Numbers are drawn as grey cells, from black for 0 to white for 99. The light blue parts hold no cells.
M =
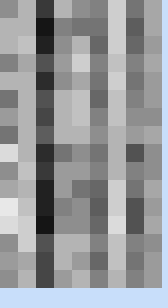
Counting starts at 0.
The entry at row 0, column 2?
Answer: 22
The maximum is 90
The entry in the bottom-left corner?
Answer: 55
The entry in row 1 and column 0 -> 70
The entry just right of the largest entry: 75
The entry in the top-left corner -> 55
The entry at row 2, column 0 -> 70
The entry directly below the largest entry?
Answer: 85
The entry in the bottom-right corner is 60
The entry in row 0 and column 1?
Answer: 70
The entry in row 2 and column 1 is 75
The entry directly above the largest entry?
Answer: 65
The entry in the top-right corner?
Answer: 65
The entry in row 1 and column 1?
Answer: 70

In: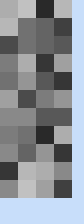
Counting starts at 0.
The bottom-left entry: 53
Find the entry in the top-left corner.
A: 67
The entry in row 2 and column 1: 44
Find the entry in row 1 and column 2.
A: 39
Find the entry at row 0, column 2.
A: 16
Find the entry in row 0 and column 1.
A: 75
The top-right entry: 71
